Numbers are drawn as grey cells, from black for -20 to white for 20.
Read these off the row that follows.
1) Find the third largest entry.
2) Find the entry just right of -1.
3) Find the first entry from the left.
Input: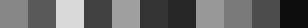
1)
4
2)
-8
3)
1

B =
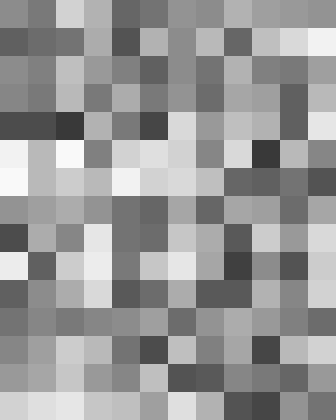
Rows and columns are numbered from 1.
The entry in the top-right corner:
3
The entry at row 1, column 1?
2
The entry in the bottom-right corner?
-2
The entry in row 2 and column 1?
-5
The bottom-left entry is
13
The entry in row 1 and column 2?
-1
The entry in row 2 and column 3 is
-2
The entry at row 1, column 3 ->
13
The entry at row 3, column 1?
2
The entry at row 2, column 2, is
-3
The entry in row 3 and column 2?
0

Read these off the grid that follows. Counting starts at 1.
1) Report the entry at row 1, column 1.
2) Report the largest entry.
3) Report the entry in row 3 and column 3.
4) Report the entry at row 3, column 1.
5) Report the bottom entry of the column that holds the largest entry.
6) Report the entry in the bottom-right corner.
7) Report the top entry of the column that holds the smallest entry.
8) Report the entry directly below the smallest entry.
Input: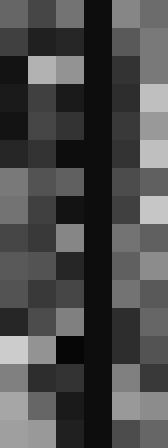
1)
-4
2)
12
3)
3
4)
-17
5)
5
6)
-4
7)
-2
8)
-12

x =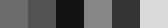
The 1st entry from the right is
14
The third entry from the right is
1
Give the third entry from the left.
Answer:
-17

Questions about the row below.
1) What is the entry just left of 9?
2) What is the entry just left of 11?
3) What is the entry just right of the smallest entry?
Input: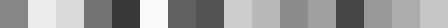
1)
12
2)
7
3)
19

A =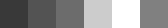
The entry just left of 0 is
20
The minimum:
-11

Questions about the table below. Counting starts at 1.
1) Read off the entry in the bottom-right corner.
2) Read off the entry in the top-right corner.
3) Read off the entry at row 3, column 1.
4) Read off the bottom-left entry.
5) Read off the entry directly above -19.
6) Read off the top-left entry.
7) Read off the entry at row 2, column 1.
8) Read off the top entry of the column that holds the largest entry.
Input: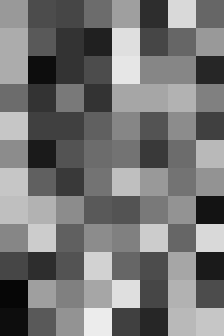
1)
11
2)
-4
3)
7
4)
-18
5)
-9
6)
4
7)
7
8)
-3

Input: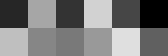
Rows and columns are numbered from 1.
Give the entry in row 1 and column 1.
-14
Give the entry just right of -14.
6
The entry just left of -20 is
-9
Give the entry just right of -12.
13

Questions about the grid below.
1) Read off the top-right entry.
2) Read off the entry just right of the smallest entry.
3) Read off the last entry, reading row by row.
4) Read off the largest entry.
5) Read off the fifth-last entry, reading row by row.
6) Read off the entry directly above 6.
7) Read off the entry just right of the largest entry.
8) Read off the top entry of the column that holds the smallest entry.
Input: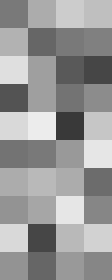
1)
10
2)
11
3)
1
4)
17
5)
13
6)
9
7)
-11
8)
12
